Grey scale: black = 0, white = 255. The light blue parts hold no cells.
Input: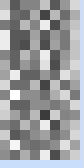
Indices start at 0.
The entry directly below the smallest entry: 236
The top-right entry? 215
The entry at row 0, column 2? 132
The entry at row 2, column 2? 185
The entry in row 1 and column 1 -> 109
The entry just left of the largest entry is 132
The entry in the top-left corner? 185
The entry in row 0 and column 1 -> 89
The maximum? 254
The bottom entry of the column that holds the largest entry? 109
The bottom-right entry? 206
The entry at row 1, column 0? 224
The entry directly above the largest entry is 109
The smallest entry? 59
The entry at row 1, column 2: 98
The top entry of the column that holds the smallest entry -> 195
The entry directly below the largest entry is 98
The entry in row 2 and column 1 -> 98
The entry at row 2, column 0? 121
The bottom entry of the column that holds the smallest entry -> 236

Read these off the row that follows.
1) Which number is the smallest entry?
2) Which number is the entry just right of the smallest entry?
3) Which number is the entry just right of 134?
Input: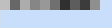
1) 48
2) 93
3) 152

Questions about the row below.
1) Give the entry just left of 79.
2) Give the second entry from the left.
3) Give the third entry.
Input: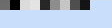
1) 197
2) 0
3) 219

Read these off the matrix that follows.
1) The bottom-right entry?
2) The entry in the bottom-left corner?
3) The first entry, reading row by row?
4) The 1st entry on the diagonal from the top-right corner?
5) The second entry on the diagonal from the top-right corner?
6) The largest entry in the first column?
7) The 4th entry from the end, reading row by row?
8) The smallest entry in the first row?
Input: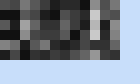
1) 50
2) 29
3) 79
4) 119
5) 88
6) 130
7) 100
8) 17
